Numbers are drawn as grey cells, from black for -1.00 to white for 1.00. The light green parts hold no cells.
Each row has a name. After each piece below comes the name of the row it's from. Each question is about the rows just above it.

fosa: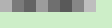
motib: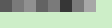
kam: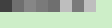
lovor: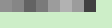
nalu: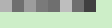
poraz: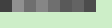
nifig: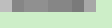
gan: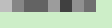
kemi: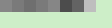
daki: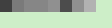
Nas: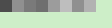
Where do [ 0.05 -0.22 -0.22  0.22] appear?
gan
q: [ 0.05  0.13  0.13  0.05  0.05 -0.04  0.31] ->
nifig

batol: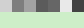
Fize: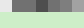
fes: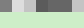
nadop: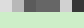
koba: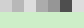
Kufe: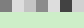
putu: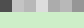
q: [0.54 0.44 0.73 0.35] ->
putu
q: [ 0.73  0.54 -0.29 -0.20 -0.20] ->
fes
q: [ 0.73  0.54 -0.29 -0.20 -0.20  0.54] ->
fes
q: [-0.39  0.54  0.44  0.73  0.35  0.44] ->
putu
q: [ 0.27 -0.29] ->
batol
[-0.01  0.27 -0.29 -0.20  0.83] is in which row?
batol

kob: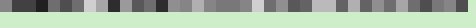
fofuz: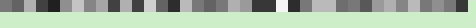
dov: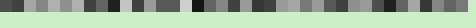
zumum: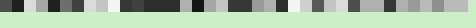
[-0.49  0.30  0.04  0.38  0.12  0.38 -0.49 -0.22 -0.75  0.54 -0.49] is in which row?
dov
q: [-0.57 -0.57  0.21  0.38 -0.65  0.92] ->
zumum
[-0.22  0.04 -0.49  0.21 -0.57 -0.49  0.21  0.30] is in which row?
dov
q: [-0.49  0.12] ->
dov
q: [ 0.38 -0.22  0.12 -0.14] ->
kob
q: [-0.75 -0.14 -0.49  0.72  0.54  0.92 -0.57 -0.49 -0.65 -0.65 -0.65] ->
zumum
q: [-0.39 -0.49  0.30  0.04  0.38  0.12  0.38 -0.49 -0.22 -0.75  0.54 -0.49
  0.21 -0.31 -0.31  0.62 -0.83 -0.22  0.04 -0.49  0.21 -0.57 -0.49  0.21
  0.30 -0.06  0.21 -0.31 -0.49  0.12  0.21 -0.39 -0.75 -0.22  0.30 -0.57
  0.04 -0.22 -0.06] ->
dov

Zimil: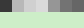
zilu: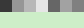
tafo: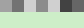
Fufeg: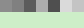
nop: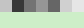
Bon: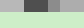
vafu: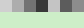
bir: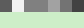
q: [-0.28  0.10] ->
vafu
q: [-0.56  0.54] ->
vafu
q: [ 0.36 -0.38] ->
Fufeg

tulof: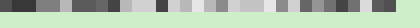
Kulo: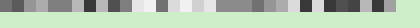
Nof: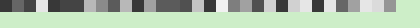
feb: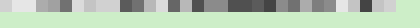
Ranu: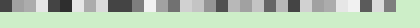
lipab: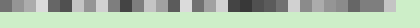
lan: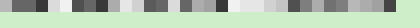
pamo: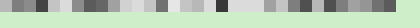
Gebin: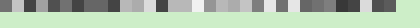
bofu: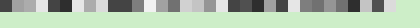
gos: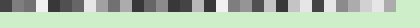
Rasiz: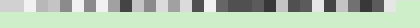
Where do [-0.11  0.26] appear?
lipab
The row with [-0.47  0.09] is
feb
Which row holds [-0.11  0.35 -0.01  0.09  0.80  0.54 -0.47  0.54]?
feb
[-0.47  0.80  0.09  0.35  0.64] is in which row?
gos
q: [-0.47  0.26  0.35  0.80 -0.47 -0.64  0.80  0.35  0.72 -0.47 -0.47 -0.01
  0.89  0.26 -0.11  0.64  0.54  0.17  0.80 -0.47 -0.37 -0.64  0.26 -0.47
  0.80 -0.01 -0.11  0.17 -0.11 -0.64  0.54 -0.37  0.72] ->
bofu

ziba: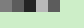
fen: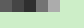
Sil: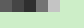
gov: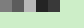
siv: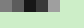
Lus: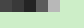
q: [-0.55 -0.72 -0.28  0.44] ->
Lus
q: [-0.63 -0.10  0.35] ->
fen
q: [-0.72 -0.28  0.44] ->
Lus
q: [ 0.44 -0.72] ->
gov
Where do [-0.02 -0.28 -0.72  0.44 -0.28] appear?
ziba
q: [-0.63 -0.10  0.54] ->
Sil
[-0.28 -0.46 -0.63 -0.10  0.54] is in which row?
Sil

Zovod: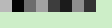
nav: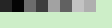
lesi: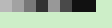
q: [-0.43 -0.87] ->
lesi
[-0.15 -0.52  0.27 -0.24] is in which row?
nav
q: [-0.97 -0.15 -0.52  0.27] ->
nav

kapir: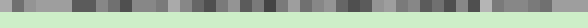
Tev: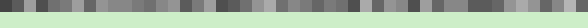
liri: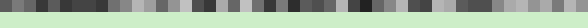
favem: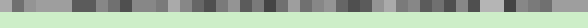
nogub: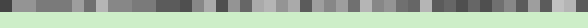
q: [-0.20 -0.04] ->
Tev
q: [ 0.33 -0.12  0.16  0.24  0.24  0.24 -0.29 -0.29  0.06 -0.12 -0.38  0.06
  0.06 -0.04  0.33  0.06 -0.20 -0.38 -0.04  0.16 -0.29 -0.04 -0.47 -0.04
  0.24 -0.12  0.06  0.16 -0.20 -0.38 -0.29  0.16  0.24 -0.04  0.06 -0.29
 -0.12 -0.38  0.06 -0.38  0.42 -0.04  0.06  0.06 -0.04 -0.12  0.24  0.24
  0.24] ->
kapir
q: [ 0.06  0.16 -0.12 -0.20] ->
nogub
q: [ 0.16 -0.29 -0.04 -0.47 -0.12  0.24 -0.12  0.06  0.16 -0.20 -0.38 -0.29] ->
favem

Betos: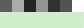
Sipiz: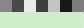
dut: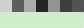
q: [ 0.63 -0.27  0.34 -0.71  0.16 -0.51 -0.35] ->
dut
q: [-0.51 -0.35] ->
dut
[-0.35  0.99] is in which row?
Betos
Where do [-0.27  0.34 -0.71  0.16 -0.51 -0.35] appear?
dut

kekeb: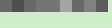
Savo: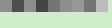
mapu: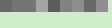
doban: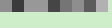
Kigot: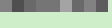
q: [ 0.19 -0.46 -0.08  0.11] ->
doban
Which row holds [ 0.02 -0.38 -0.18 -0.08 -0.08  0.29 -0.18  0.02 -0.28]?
Kigot
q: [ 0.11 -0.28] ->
doban
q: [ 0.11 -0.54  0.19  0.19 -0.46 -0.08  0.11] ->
doban

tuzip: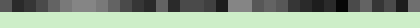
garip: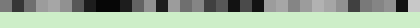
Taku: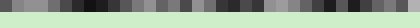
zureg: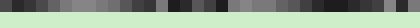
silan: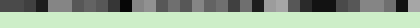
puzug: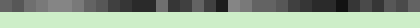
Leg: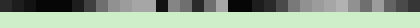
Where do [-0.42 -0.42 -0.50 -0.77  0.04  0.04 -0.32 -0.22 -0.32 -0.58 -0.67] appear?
tuzip
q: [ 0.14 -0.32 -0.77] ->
garip
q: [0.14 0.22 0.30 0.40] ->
Leg
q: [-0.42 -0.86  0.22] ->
garip
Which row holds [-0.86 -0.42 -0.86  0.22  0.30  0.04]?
garip
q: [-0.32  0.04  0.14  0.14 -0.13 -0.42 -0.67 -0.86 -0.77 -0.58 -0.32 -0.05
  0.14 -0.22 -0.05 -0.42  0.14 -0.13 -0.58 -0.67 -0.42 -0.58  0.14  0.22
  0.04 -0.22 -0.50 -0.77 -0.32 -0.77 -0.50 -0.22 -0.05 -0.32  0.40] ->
Taku

